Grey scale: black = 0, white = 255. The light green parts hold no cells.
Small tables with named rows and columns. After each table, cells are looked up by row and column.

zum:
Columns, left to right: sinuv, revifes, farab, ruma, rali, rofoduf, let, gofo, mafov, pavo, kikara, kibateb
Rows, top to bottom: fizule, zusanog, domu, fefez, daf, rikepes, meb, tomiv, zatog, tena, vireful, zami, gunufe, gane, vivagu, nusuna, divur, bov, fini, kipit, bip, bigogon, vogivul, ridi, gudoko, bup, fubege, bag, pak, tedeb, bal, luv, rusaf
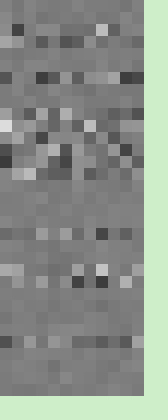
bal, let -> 127
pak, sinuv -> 80
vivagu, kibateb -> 143
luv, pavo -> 126
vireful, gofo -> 189
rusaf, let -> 125

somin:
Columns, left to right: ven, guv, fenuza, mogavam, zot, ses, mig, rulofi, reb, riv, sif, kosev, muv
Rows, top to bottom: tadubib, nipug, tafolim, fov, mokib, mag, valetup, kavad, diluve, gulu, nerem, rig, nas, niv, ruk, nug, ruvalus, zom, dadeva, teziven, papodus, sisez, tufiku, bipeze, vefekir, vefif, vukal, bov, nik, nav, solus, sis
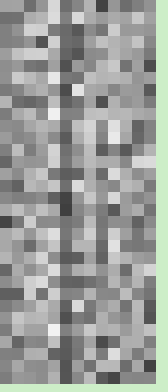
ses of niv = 118
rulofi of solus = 114
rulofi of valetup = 191
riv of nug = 136
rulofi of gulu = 190
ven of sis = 125
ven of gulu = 124
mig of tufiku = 173
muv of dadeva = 138
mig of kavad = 227
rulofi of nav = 189
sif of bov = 155
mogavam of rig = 169
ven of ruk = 160

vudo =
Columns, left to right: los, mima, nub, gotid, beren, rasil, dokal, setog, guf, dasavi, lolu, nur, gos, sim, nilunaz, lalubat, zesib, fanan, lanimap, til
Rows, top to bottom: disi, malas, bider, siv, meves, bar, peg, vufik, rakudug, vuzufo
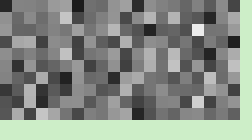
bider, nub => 101
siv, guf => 94
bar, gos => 175
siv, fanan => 124
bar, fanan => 68
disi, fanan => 91
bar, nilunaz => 194
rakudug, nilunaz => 133
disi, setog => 112
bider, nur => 83
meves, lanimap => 135
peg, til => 152
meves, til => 172
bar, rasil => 126
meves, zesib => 82
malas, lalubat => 97
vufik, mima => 91

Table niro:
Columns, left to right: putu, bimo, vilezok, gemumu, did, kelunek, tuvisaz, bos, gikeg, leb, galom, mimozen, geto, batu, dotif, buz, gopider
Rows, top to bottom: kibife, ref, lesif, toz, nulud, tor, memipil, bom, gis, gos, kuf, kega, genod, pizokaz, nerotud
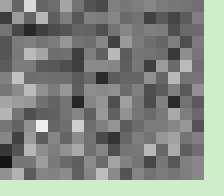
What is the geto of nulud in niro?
114
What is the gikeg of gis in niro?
149
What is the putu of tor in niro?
91
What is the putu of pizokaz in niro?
20
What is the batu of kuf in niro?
123
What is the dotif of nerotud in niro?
117
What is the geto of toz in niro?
110
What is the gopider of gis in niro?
90
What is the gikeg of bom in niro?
137

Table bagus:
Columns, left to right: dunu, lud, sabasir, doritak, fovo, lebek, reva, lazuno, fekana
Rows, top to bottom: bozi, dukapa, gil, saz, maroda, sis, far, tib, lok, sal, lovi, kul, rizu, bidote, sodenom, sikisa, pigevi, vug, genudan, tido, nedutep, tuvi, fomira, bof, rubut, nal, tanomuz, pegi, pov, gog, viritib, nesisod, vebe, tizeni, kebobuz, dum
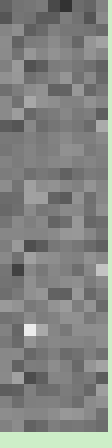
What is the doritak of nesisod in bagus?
95
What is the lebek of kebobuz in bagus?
152
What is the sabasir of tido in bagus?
133
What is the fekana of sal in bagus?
94
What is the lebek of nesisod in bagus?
132
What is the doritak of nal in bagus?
128
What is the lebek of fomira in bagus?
127
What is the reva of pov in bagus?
134
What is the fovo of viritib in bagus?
141
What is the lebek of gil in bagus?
119
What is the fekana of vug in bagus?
143
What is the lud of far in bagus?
152
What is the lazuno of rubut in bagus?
105
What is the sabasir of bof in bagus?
144
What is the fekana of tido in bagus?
117
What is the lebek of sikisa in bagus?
135
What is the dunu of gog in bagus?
136
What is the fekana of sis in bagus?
98
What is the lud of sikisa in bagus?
116
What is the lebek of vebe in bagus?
124

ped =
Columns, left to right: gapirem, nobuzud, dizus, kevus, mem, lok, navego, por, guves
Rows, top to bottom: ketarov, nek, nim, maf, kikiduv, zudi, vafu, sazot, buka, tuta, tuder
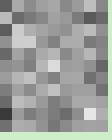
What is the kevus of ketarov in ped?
159
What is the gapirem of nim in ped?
93
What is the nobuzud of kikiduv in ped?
163
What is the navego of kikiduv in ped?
160
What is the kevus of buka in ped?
153
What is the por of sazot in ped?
159
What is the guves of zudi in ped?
102
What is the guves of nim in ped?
144
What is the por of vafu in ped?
112
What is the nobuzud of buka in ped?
188
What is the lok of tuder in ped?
138

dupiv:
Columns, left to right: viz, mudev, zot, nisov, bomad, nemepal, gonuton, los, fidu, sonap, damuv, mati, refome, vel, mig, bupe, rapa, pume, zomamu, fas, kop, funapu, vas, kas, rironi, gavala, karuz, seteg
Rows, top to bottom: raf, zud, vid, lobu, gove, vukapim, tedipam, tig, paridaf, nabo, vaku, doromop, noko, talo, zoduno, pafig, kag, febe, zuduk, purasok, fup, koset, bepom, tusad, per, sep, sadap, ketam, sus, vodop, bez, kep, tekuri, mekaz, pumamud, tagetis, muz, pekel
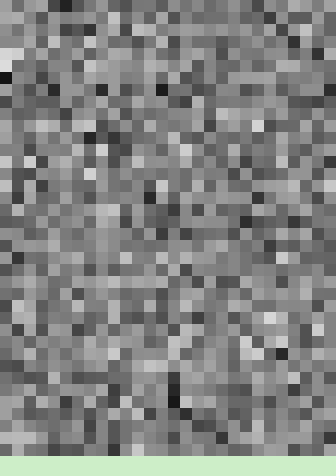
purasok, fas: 80
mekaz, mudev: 165
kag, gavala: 126
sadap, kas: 181
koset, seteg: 100
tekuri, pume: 124
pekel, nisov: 114
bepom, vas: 129
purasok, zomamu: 117
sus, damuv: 153
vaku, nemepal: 111
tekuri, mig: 39
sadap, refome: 109
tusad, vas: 135
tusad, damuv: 153
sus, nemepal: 138
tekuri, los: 135
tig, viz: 159
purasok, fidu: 150
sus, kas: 201
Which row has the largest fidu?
noko

